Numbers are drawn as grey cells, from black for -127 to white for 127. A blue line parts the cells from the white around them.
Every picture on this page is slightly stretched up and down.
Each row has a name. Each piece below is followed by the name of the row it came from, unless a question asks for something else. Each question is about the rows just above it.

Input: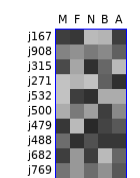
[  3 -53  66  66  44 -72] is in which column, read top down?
M
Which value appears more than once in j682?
[-65]
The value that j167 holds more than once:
[-65]
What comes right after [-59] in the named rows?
[-39]
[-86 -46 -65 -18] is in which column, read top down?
N

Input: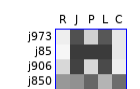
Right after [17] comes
[-25]
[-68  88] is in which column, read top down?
P
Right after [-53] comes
[110]
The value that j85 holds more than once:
[-68]
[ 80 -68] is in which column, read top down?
P
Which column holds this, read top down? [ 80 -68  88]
P

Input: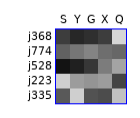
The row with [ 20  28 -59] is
j223
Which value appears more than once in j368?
[-66]
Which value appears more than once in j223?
[28]
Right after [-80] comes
[-66]

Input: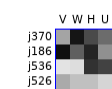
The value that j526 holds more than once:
[64]
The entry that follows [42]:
[64]
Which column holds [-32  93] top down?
W
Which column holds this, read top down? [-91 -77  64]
H
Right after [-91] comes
[16]
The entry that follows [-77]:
[-61]

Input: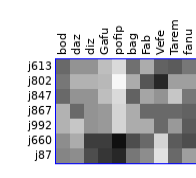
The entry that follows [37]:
[19]
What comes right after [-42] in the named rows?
[-88]
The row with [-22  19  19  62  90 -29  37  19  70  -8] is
j847
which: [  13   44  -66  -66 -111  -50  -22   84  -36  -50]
j660
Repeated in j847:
[19]
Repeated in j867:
[-22]

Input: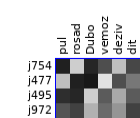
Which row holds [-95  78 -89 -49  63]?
j754
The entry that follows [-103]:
[98]
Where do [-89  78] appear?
j495

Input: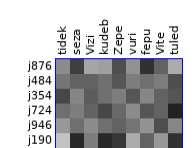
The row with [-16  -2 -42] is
j354
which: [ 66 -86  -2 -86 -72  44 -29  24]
j190
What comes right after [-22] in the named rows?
[12]
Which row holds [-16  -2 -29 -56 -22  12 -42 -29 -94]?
j724
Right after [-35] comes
[-16]
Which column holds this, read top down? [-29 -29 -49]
Vite

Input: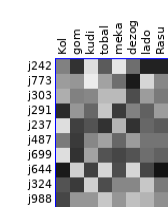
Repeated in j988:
[22]
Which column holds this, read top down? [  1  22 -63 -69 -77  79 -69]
gom
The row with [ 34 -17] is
j773
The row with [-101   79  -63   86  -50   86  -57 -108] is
j644
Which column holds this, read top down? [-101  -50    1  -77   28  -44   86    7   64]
dezog

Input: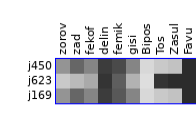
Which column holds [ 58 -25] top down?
zad
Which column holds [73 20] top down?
zorov
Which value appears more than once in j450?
[5]
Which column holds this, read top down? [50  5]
gisi
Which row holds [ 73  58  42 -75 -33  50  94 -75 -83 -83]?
j623

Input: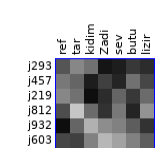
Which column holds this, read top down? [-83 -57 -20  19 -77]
lizir
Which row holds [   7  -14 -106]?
j293
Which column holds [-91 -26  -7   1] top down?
sev
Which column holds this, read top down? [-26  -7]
sev
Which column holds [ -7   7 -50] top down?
ref

